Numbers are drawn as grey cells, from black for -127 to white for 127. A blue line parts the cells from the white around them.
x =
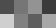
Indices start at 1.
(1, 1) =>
-50
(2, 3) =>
-33
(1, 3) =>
19

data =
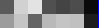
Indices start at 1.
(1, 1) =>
-37
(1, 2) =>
81
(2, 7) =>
-98
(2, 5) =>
68

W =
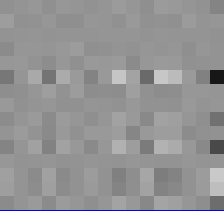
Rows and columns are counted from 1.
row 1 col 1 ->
17
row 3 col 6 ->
20
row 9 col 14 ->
22
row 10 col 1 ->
20
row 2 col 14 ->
27
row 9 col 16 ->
-14
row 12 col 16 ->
21
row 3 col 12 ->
21
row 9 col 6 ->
22
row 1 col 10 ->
22
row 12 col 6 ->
19
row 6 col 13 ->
59
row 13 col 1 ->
32
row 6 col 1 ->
-8
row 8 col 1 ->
25
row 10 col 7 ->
25
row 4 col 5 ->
24
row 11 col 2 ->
21
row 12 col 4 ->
21
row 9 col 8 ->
22
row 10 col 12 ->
29
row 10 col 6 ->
17
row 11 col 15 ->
9
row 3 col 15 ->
20
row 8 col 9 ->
18
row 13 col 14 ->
18
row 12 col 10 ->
22
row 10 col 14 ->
12
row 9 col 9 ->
34
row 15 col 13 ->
32
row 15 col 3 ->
26
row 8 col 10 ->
24
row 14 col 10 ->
15
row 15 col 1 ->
11
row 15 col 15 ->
14
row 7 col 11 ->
17

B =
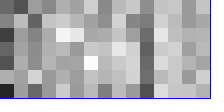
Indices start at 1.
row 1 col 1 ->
-22
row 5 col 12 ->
91
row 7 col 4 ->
25
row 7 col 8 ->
-1
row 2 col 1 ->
4
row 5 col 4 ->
53
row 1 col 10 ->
72
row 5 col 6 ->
37
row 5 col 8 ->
57
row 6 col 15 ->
78
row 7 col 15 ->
50
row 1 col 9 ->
58
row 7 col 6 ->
27
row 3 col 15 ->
52
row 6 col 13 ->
74
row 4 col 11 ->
-30
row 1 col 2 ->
-45
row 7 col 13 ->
70
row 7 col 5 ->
76
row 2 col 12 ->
81
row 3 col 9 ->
69
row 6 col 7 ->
67
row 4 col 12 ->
76
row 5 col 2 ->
46
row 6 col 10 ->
83
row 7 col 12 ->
92
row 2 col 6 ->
55
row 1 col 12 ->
67
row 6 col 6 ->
29
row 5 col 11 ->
-22
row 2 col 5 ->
76
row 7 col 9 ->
60
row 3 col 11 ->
-18

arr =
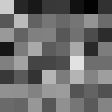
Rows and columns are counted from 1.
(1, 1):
77
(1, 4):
-71
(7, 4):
25
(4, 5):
-24
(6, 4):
53
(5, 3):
-59
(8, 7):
-37
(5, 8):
-17
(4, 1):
-105
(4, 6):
41
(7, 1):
17
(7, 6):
-43
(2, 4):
-9
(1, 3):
-103
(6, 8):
30
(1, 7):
-125
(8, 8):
4
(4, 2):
-3
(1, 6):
-110

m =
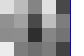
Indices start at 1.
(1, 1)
94
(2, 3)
-54
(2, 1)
17
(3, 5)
-12
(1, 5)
-55
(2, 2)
33
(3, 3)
-81
